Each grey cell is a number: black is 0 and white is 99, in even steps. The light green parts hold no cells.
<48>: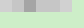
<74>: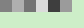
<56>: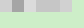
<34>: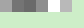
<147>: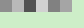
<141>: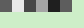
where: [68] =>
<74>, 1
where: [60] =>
<74>, 5
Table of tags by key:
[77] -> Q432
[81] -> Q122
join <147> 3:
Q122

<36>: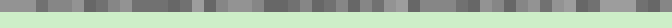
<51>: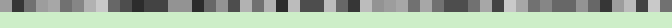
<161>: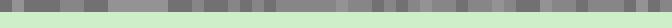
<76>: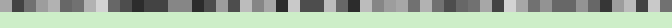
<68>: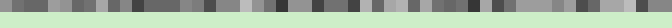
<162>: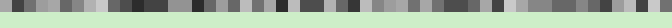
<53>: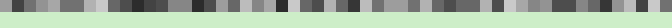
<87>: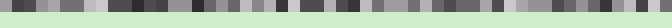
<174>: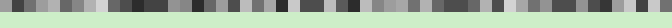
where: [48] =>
<68>, 16
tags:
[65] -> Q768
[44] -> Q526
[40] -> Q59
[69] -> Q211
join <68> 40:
Q768
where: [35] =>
<174>, 28
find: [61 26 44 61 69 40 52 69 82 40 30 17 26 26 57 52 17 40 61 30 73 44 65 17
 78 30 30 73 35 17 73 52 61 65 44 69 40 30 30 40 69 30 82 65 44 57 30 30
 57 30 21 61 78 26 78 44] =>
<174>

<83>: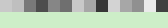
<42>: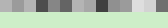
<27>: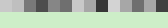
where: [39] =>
<42>, 5
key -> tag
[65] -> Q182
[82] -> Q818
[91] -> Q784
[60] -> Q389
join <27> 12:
Q182

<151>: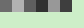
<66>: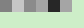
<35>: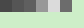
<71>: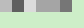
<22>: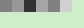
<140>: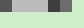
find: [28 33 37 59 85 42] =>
<35>
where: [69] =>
<151>, 1
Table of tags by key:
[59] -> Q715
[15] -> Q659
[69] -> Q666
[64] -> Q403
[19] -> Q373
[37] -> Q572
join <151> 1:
Q666
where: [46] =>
<71>, 5
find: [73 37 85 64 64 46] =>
<71>

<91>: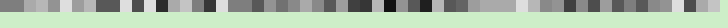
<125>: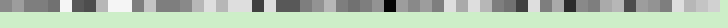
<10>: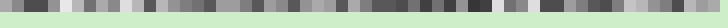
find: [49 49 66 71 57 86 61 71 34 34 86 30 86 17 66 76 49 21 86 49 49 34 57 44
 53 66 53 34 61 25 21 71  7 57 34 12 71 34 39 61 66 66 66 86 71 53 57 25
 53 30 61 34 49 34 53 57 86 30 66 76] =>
<91>
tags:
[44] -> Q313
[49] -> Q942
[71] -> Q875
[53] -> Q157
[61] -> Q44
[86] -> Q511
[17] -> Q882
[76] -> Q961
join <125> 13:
Q942
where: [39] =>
<91>, 38
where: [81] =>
<125>, 59

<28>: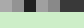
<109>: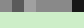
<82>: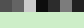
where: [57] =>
<28>, 1
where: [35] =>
<109>, 1
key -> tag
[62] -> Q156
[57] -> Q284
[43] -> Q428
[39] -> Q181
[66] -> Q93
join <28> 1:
Q284
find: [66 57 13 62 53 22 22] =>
<28>
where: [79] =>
<82>, 2
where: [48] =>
<82>, 5

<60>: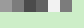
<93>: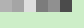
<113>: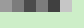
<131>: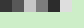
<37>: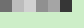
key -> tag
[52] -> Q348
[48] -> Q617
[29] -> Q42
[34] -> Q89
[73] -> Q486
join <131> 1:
Q89
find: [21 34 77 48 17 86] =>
<131>
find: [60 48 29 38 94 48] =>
<60>

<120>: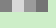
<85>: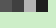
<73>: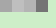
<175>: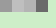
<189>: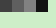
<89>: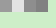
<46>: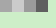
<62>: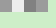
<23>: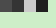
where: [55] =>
<89>, 2
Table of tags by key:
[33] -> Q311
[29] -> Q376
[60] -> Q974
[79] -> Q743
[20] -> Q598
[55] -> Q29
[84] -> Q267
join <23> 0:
Q376

